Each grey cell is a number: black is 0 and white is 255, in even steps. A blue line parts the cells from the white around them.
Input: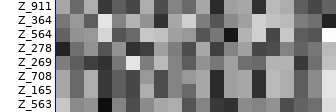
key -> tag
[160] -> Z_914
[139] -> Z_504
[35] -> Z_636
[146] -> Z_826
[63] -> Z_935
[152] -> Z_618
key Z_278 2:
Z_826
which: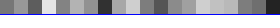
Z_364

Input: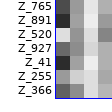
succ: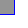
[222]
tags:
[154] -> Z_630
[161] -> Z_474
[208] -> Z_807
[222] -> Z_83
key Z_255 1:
Z_807
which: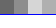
Z_927
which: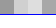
Z_255
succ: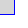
[176]
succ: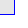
[176]
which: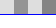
Z_520

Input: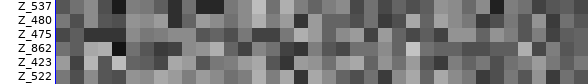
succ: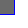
[139]
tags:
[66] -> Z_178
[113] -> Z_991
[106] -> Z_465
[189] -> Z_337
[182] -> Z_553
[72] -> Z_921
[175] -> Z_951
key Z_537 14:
Z_337
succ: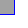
[139]
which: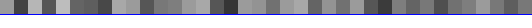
Z_423
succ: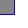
[113]

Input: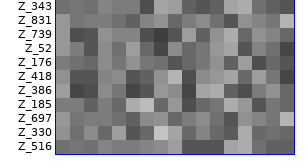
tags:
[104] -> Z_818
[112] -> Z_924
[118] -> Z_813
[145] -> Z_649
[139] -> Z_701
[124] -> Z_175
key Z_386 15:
Z_649
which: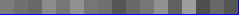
Z_176
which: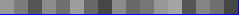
Z_52
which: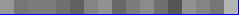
Z_831
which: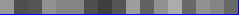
Z_739
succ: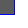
[172]

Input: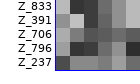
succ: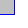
[61]
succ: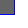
[145]
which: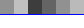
Z_391
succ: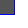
[92]

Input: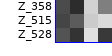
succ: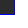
[210]
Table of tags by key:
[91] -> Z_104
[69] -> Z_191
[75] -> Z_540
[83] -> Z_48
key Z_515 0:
Z_191
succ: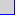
[127]
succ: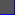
[51]
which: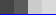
Z_515
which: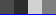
Z_358

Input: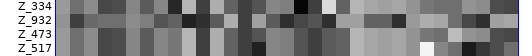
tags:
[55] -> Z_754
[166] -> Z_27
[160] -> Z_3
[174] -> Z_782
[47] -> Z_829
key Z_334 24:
Z_27
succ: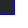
[181]
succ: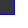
[77]
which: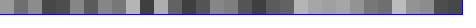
Z_473
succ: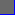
[111]

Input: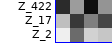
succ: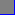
[70]
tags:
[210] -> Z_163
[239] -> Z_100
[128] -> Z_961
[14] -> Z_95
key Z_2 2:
Z_163
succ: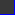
[128]
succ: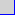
[198]
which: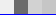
Z_2
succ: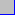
[56]

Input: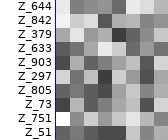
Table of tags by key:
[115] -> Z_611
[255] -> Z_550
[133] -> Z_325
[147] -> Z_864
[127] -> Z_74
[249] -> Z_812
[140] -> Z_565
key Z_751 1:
Z_565
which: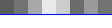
Z_633

